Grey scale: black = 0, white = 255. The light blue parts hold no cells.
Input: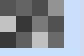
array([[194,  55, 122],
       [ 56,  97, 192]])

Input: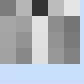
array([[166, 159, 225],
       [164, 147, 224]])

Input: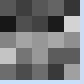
array([[ 23,  79,  66],
       [132, 163, 151]])

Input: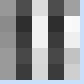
array([[140,  45, 240],
       [144,  59, 240]])

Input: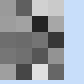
array([[157, 162,  36],
       [110, 107, 116]])

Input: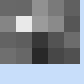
array([[133, 233, 155],
       [ 99,  94,  55]])

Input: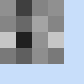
array([[133, 104, 164],
       [198,  32, 146]])
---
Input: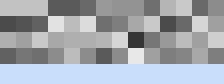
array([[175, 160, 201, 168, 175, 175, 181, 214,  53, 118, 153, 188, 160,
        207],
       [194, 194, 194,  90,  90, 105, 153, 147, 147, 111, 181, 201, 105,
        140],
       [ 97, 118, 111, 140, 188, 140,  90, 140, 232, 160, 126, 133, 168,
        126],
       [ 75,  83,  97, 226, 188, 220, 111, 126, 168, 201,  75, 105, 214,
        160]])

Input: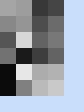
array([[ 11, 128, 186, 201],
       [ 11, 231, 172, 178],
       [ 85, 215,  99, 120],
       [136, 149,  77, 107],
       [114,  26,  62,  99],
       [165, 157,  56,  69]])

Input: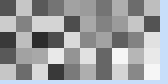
array([[198, 108, 218,  57, 122, 174, 102, 212, 136, 246],
       [204, 130, 212, 212,  77, 168, 130, 155, 198,  83],
       [ 89, 162, 168, 233, 148, 225, 102, 246, 182, 233],
       [ 83, 198,  89, 116, 162, 155, 116, 174, 108, 190],
       [ 57, 190,  44,  77, 218, 136, 162,  96, 130, 225]])

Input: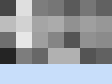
array([[189, 210, 165, 171, 145, 159, 151],
       [111, 231, 159, 133,  84, 145, 139],
       [ 70, 223, 125, 118,  90, 118,  97],
       [ 36, 125, 103, 177, 177,  84,  97]])

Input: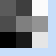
array([[ 91,  62, 251],
       [  1,  25, 229],
       [ 76, 127, 148]])

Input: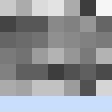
array([[201, 171, 219, 227, 171,  61, 246],
       [171, 163, 194, 194, 156,  81, 213],
       [122, 114, 156, 179, 150, 122, 179],
       [101, 107, 114, 144, 137, 129, 122],
       [129,  95,  95,  61,  81,  95,  74],
       [ 68,  87,  87, 137, 129, 150, 101]])

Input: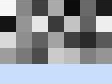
array([[ 20, 149, 230,  58, 195,  97, 238],
       [217, 142,  97, 163,  64,  42,  89],
       [157, 121,  76, 203, 189, 128, 149],
       [246, 135,  64, 170,  12, 105,  28]])

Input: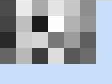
array([[ 41, 205, 213, 120, 156,  95],
       [ 76, 234, 170, 228, 198, 141],
       [101, 184,  61, 221,  88, 108],
       [ 68, 191,  27, 253, 178, 148]])
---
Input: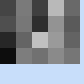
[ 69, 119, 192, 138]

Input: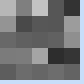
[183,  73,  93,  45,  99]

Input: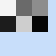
[244, 206]

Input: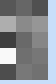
[ 87, 138, 134]

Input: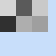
[213, 174]

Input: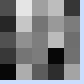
[ 78, 197, 125,   7, 163]

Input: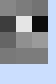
[135, 229, 154]

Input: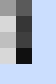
[154,  55]

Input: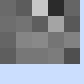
[105, 115, 138, 123]
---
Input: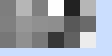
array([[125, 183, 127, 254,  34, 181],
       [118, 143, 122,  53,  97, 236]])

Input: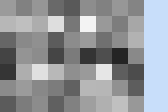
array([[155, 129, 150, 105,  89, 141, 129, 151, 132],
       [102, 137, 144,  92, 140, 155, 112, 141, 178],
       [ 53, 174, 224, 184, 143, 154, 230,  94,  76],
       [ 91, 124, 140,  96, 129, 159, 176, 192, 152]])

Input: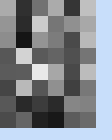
array([[171,  48, 114, 171,  53, 192],
       [141,  21, 148, 124,  74, 185],
       [ 91,  92, 233, 167,  73, 188],
       [ 88,  41,  60,  42, 134, 130]])

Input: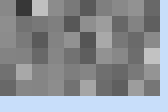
array([[136,  55, 192, 140, 121,  89, 127, 137, 146, 104],
       [140, 122,  90, 131, 146,  85, 169, 120, 106, 138],
       [113, 168, 133, 139, 126, 133, 111, 104, 121, 148]])

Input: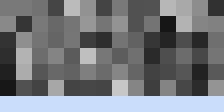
array([[120, 120, 114,  69, 187, 145,  68, 120,  80,  82, 183, 169, 140,
         49],
       [ 50, 143, 115, 101, 118,  60,  46, 116,  98,  54,  35,  77,  39,
        110],
       [ 32, 172,  86, 104,  98, 127, 107, 134, 100,  66,  73,  86,  34,
         89]])

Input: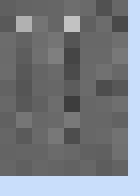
array([[ 96, 100, 101, 102, 110, 106,  81, 103],
       [108,  99, 110, 117,  85, 104, 104, 111],
       [108,  88, 101, 106,  75, 106, 113, 104],
       [104,  88,  97, 109,  61, 103, 105, 111],
       [102,  90, 106, 120,  77, 103, 105, 114],
       [102,  96, 103, 101,  98, 103,  93,  99]])
